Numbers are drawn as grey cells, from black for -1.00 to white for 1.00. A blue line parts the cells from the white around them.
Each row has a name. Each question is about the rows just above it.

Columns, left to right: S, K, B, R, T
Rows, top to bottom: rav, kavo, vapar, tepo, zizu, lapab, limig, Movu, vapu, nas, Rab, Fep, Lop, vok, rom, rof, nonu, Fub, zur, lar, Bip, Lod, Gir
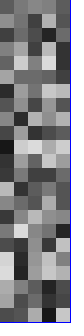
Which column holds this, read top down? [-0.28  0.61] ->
T
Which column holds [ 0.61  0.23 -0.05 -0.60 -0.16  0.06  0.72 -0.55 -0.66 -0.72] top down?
K

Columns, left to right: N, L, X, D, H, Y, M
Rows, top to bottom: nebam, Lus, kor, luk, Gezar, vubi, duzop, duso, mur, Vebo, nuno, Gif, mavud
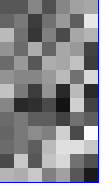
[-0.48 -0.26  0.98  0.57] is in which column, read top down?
M
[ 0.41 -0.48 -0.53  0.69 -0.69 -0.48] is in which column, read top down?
M
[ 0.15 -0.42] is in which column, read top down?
D

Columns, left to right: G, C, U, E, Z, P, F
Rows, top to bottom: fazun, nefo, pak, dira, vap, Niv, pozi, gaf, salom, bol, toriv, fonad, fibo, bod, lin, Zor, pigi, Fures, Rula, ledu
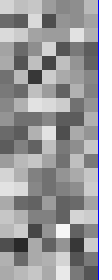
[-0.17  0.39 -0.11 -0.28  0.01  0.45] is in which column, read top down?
C
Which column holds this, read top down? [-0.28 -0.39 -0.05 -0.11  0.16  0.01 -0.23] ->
Z

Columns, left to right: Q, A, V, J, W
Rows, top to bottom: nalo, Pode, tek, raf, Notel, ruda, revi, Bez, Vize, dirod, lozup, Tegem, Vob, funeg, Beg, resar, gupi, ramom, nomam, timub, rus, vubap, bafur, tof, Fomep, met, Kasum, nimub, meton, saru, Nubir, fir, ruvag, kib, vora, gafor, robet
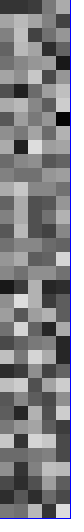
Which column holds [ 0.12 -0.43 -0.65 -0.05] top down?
Q
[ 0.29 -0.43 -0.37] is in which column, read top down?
J
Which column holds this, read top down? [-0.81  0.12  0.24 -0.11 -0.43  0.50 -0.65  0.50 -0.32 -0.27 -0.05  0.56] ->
Q
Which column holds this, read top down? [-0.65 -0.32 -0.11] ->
A
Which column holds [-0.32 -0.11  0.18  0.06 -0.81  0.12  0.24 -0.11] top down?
Q

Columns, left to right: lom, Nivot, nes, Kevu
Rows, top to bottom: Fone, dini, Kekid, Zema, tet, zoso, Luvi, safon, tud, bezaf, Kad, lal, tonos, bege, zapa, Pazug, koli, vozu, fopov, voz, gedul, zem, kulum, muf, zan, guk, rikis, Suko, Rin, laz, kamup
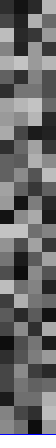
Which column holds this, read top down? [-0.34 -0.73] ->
Kevu
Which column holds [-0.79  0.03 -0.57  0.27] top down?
Kevu
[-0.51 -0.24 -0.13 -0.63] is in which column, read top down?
nes
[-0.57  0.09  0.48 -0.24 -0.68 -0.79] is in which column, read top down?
Kevu

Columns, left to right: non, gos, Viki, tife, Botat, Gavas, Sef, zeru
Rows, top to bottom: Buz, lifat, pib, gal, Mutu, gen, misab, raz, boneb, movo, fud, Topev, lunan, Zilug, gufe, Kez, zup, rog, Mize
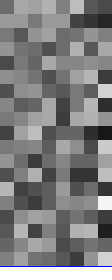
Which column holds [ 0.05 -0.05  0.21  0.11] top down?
Botat
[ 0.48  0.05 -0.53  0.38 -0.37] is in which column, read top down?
Viki
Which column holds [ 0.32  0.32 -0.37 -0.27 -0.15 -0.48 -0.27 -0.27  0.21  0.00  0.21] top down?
tife
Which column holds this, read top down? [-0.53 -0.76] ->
zeru
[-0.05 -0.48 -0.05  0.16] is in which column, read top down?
non
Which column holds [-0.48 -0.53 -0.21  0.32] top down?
Botat

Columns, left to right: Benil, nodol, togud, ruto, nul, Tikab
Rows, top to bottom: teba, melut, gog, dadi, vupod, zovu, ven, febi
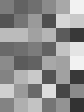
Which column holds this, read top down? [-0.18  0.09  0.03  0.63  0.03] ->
Benil

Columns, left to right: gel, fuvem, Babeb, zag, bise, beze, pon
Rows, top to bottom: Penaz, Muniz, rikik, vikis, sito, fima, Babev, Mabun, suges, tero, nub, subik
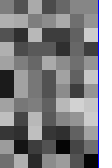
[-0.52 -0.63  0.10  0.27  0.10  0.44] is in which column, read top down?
bise
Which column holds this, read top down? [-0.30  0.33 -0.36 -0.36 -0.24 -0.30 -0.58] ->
zag
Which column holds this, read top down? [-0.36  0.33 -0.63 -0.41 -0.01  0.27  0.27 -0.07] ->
fuvem
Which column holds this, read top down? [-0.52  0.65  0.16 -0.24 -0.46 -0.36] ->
beze

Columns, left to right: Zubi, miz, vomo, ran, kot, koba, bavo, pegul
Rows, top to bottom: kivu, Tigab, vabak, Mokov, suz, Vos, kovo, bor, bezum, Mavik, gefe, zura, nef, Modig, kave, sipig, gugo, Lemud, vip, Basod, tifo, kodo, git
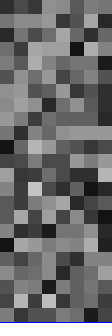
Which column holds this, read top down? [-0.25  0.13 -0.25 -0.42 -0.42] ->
kot
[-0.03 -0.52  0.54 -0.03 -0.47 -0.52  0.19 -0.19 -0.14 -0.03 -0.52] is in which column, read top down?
vomo

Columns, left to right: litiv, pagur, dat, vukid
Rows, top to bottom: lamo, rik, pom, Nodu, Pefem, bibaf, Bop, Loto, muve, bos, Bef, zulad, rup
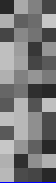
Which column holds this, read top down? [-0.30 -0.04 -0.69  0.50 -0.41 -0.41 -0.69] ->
vukid
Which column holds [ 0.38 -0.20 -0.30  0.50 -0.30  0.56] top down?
litiv
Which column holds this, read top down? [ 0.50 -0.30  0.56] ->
litiv
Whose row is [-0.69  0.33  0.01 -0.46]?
lamo
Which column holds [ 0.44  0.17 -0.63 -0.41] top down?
pagur

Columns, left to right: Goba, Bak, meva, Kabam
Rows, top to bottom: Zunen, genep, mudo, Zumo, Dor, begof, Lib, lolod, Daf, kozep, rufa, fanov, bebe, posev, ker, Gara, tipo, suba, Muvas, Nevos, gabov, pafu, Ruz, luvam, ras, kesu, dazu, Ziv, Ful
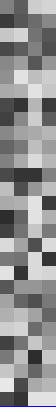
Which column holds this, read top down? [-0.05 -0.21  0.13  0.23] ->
Kabam
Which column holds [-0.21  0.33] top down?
meva

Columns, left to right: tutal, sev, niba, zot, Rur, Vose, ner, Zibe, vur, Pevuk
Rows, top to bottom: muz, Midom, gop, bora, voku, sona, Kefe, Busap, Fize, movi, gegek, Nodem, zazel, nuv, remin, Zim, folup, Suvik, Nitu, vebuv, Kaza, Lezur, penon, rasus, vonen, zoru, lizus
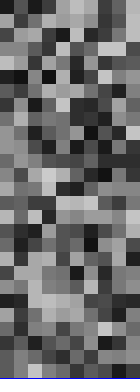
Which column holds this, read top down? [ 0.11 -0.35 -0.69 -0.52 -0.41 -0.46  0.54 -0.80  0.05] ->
Zibe
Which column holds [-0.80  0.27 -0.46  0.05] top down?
tutal
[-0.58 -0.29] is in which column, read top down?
tutal
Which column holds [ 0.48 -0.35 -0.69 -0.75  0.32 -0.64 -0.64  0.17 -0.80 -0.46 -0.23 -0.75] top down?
Vose

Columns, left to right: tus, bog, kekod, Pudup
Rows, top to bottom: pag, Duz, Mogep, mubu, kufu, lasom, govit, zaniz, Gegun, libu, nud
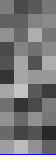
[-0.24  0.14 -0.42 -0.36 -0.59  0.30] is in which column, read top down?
tus
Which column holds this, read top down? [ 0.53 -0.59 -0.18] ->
bog

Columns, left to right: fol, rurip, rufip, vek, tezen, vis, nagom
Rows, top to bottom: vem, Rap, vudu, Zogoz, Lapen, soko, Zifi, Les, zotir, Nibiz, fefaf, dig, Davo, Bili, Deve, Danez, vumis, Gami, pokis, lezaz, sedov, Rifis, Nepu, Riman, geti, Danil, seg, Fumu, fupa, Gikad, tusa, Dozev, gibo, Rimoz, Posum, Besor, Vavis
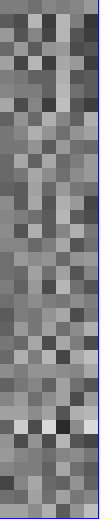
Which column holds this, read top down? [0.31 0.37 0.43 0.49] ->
tezen
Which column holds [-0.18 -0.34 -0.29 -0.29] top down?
vek
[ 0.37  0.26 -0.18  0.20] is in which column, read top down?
nagom
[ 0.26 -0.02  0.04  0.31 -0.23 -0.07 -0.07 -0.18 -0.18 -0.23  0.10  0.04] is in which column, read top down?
fol
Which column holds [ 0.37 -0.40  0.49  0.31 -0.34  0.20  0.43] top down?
nagom
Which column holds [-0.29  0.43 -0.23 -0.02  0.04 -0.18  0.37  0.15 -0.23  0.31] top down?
rufip
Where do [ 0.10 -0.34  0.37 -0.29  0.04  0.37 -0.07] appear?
vumis

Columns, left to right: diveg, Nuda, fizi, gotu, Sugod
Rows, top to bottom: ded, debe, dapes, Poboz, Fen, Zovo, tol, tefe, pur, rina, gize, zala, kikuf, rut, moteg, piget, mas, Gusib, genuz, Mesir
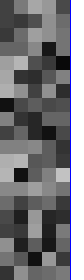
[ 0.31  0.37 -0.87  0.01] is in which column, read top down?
diveg
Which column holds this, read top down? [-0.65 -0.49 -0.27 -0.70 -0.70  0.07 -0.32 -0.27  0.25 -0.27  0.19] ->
fizi
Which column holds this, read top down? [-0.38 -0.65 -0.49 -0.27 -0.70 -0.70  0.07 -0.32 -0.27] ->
fizi
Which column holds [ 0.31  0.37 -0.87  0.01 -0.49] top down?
diveg

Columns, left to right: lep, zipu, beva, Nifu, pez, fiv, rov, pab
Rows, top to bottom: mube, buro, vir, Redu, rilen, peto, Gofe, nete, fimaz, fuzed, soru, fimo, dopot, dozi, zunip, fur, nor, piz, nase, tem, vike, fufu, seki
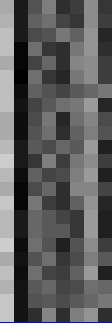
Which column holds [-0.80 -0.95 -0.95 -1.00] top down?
zipu
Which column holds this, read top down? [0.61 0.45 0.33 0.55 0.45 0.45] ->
lep

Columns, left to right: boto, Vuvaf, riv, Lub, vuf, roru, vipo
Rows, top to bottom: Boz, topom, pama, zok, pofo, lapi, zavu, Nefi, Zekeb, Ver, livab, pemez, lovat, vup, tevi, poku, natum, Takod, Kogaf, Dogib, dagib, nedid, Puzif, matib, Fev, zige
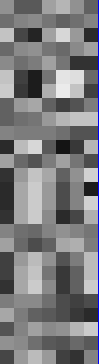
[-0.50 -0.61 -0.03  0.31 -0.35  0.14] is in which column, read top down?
boto
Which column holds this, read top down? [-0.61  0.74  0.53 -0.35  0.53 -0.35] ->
roru
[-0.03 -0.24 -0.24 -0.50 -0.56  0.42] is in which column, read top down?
roru
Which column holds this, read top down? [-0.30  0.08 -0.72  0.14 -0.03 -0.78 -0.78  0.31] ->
riv
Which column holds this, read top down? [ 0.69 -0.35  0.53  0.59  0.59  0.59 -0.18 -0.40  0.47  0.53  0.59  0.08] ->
riv
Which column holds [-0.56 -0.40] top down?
vuf
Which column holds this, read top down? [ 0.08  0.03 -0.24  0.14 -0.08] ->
Lub

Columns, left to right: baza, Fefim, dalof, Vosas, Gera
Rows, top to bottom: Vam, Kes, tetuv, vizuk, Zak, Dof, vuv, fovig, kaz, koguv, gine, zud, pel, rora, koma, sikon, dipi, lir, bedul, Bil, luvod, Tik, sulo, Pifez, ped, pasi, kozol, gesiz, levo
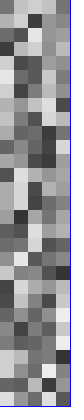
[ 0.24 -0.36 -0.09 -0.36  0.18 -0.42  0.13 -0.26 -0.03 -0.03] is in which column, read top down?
Vosas
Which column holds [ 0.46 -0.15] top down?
dalof
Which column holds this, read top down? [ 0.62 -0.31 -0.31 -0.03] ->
dalof
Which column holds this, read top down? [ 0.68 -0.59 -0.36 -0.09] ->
Fefim
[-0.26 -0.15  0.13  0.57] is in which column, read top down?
baza

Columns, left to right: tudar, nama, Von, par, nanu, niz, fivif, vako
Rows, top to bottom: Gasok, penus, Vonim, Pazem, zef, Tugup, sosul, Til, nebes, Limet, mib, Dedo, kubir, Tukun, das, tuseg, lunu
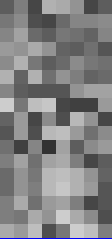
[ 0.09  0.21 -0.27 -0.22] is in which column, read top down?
vako
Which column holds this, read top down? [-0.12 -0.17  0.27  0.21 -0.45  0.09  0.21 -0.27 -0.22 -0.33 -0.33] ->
vako
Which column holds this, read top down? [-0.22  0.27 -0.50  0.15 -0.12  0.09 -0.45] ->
fivif
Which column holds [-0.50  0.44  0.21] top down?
niz

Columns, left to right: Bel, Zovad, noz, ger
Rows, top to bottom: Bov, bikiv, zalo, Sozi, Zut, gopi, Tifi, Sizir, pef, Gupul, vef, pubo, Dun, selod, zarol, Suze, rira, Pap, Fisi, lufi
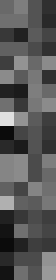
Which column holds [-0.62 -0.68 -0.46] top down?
ger
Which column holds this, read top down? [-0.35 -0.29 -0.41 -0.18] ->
noz
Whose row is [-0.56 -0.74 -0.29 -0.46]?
zalo

